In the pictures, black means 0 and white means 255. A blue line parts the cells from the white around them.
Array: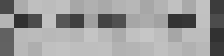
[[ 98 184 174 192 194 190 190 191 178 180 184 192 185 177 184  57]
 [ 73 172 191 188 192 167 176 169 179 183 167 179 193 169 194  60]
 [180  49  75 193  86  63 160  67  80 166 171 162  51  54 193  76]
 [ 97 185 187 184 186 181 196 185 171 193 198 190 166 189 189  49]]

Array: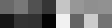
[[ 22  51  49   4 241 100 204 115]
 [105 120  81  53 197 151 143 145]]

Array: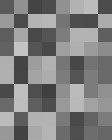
[[152  67 169 180 107  78 109 102]
 [ 90 145  68  76 145 178 188  75]
 [154  75 179 183 116  77  75 172]
 [ 93 167  72  84 125 179 179  95]
 [ 98 196  84  72 159 175 155 140]
 [175  68 157 177 118  71 115 105]
 [176  69 164 173 124  84 124 105]
 [ 73 191  78  63 143 187 124 144]
 [105 189  95  77 153 185 162 150]
 [187  92 178 179 122  73  99 124]]

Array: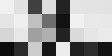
[[ 11  42 204  22 236  32  45  19]
 [240 224  64 221  35 228 227 226]
 [228 239 192 109  18 241 233 232]
 [213 231 159 176  34 218 230 234]]

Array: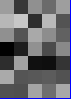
[[ 81  79 164 110 168]
 [157  55 144 107 158]
 [183 199  45 185  83]
 [144  84 169 141  97]
 [  1  30 145  75 137]
 [ 45 162  16  14  52]
 [170  85  88  92  82]]

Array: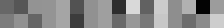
[[124 145 101 148 165  60 145 159 105 152 120 199 142 109 139 205]
 [103  86 147 148 165  82 145 159  45 217  97 204 142 177   3 156]]

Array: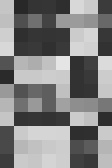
[[ 60 202 198 212 206  63  56 190]
 [197  40  52  53  46 216 203  59]
 [191  79 112  67 154 155 146 104]
 [207  47  53  52  53 203 214  55]
 [216  54  57  48  57 214 209  50]
 [ 83 182 173 193 229  48  64 219]
 [ 42 201 201 205 203  50  57 204]
 [153  82 103  94 192  50  52 199]
 [182 112 153  94 161 142 139 119]
 [197  51  53  51  55 204 192  45]
 [ 72 202 213 213 212  46  47 202]
 [ 73 183 193 201 205  77  92 181]]
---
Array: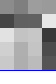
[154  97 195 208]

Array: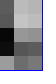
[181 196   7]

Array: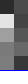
[ 75 228]

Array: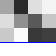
[244  89 251]

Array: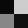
[204 135]

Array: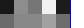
[ 28 161]

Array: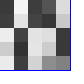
[220  55 227  50 235]

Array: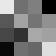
[  0 116  49   9]
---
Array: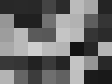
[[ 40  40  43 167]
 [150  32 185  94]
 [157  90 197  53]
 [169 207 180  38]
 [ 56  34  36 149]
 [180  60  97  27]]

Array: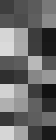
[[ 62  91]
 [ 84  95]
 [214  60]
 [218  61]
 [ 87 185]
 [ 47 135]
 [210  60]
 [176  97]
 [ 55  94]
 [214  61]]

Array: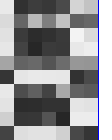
[[233  61  74 195]
 [218 185 194 103]
 [225  44  58 218]
 [230  39  57 237]
 [165 105 108 149]
 [ 53 233 231  74]
 [232  96 169  90]
 [227  45  50 226]
 [207  55  38 236]
 [ 67 226 208  53]]

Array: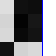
[[222  13]
 [212  23]
 [216  19]
 [ 16 217]]

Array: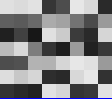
[[224 226  77 217]
 [ 95 105 162  75]
 [ 32  23 203  42]
 [186 125  29  33]
 [ 77 179 214 224]
 [221 214  41 231]
 [ 51  34 214  57]]

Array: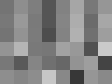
[[116 126 130 120]
 [120 122 133 107]
 [116 123 131 112]
 [148 121 162  81]
 [120 133 103 158]
 [142 141 136 150]]

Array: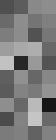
[[ 79 137]
 [106 116]
 [125  82]
 [157 174]
 [194 153]
 [ 95 103]
 [ 91 122]
 [142 186]
 [ 75 197]
 [123  98]]
